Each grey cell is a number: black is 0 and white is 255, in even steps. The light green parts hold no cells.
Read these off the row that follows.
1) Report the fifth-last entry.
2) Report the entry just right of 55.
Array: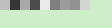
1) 234
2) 168

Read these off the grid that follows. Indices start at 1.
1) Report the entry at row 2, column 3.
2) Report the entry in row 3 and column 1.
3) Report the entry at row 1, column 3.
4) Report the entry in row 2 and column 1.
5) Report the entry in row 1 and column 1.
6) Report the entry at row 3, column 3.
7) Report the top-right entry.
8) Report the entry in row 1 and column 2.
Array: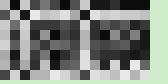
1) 24
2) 202
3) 202
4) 80
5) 191
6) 211
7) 12
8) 12

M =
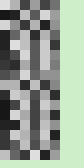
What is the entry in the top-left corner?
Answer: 222
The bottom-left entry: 191
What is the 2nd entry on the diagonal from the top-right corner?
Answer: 213
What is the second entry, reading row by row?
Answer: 179
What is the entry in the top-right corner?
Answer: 113
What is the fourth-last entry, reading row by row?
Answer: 55
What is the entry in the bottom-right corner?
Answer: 157
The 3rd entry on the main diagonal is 55
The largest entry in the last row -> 222
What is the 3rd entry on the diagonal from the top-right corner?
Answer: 179
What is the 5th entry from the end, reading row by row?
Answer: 101
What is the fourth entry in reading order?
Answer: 157
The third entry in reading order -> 67
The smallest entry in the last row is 34

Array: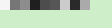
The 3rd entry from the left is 141
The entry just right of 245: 118
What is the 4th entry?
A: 31

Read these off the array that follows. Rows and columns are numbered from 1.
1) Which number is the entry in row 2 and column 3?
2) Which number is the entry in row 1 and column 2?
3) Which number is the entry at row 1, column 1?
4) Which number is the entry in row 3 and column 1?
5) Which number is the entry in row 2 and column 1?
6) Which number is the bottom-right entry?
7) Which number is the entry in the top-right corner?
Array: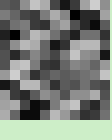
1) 69
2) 81
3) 91
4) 69
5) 124
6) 113
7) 143
